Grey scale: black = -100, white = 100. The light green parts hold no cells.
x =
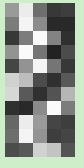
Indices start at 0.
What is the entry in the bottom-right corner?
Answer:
-35
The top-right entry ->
-51
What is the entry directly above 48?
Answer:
15
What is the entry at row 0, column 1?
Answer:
85
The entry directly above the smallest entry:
3
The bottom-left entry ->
-40
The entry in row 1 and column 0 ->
-3
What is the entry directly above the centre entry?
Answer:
91
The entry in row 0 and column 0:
21
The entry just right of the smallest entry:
-40
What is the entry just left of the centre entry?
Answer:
48
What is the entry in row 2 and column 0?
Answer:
-56
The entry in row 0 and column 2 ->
-14
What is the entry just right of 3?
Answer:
-62
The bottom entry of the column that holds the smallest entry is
53

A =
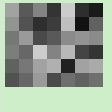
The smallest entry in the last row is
-42
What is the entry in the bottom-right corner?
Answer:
-13
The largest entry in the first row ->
60
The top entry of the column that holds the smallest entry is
-64
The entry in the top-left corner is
27
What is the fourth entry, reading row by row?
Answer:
-59
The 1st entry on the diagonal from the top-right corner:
-80
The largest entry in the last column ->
33
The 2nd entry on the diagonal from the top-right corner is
-86
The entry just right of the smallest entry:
-24

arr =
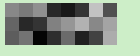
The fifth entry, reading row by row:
-81
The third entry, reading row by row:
13
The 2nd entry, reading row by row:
-4
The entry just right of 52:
-37
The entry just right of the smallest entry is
-64
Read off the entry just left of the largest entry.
-59
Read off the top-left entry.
7

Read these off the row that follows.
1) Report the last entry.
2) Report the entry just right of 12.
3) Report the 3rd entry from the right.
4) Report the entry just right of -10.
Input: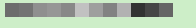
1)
-21
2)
18
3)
-61
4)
12

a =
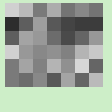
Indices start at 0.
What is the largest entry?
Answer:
69
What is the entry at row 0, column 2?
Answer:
-4
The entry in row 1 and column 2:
24
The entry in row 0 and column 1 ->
46
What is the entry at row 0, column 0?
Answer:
63
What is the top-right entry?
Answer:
-9
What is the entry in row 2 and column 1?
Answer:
29
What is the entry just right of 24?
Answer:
-31
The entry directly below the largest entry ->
-21
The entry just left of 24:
-26
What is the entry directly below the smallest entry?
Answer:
-26
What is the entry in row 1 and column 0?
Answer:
-65

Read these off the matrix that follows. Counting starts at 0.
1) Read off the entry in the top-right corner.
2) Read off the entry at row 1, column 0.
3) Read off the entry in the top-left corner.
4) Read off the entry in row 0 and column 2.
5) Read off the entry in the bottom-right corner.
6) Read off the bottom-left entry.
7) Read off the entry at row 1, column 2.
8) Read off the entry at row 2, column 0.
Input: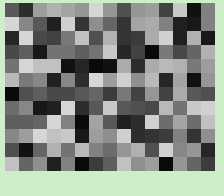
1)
1
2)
68
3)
-31
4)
23
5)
-53
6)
51
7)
-31
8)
-70

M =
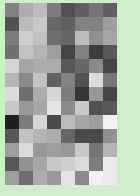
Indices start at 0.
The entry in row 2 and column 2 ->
52
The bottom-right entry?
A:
84
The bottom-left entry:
24
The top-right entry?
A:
-25
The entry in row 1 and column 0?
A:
-36
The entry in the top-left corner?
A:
2
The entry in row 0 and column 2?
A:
47
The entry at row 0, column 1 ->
35
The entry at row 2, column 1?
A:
62
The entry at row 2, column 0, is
-3
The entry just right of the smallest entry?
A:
-3
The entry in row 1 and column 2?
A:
57
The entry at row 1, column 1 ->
47
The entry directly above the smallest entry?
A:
57

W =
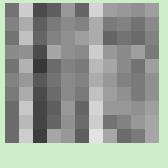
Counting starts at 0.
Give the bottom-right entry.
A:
30
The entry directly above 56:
35
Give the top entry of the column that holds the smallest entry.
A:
-41
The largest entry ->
78
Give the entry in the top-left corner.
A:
-10
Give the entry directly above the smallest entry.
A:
-41
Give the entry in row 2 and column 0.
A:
-10
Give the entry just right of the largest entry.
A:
30
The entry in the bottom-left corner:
-16
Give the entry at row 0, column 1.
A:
61
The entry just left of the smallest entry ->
40
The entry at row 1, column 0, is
2
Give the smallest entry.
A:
-56
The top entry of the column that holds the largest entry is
66
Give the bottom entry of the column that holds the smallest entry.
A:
-51
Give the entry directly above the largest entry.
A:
61

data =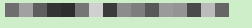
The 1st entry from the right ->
-20
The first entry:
-14

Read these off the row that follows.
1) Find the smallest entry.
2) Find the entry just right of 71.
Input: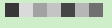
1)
-57
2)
27

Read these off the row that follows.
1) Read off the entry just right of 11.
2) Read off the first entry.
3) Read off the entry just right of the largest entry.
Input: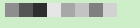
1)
-33
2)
11
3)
31

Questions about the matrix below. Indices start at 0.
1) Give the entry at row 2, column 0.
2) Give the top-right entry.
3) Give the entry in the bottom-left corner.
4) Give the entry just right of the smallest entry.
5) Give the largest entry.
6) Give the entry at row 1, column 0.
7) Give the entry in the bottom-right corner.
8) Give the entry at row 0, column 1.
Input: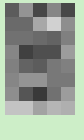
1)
-11
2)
-44
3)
53
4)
-11
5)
64
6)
-17
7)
37
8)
16

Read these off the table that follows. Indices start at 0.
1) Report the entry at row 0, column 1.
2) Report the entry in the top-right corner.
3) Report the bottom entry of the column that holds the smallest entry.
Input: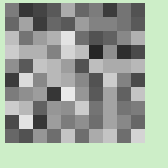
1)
-58
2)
-36
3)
34

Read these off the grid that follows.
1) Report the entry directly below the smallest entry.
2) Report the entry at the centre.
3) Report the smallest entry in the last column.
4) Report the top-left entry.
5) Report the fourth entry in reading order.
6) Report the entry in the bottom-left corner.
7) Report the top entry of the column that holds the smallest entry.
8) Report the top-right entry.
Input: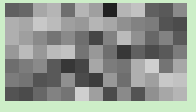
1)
31
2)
19
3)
-41
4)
-25
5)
42
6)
-35
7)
-74
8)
8

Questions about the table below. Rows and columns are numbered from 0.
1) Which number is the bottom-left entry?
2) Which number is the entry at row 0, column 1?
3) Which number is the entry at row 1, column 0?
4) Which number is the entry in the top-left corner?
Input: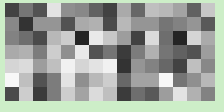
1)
-42
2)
-8
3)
7
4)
-48

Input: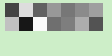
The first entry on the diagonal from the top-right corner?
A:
25
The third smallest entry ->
-35
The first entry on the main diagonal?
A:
-47
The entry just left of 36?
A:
-1
